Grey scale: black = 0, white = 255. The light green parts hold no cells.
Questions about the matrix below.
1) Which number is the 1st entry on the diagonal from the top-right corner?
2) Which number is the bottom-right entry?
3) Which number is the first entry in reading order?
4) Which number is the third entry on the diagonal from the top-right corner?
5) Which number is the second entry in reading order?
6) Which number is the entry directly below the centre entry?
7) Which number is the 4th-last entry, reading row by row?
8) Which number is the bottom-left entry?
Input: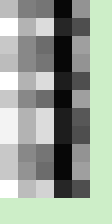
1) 147
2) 78
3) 188
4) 108
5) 126
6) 220
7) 188
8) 255
